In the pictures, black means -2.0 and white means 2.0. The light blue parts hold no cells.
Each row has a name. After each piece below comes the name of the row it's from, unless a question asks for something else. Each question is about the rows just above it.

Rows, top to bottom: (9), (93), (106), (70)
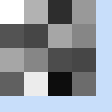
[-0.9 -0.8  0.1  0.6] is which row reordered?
(106)
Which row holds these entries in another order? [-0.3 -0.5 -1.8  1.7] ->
(70)
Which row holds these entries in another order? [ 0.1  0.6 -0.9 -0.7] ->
(93)

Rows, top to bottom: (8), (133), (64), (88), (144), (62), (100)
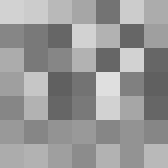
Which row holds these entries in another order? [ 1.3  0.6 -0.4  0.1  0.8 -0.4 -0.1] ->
(144)
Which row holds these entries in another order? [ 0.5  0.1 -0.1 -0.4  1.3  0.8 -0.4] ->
(133)
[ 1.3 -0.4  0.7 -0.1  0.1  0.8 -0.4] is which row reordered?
(64)
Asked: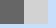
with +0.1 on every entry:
[-0.3  1.4]
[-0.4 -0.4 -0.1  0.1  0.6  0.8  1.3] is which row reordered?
(144)

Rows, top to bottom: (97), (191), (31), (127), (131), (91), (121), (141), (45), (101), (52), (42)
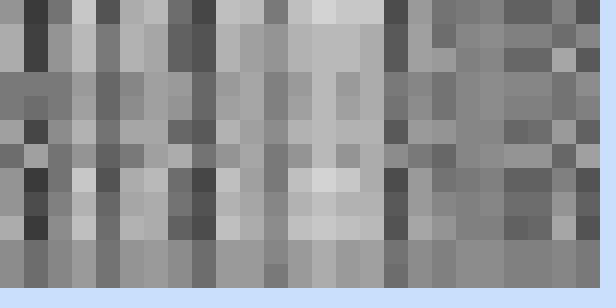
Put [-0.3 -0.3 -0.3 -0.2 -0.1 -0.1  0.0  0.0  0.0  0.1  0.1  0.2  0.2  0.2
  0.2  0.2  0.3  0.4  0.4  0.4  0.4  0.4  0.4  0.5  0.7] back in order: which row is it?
(42)
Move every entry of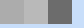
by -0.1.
[ 0.6  0.8 -0.4]

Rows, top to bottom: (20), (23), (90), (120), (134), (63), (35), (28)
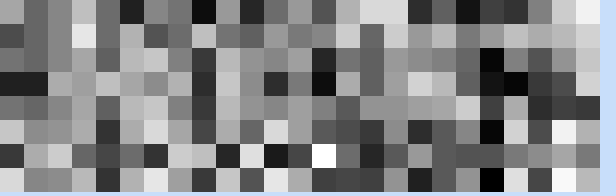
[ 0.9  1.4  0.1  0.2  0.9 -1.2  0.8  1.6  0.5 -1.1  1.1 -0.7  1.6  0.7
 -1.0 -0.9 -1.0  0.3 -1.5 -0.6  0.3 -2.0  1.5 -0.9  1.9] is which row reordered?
(28)
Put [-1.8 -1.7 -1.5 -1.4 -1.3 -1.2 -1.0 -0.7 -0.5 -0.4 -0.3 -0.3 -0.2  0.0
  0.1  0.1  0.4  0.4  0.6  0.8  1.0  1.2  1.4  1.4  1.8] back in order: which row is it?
(20)
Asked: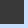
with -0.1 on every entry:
[-1.2]
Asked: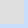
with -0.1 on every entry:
[1.4]
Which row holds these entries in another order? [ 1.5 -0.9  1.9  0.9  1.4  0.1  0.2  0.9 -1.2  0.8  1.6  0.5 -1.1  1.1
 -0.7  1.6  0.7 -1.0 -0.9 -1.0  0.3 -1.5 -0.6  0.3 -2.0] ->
(28)

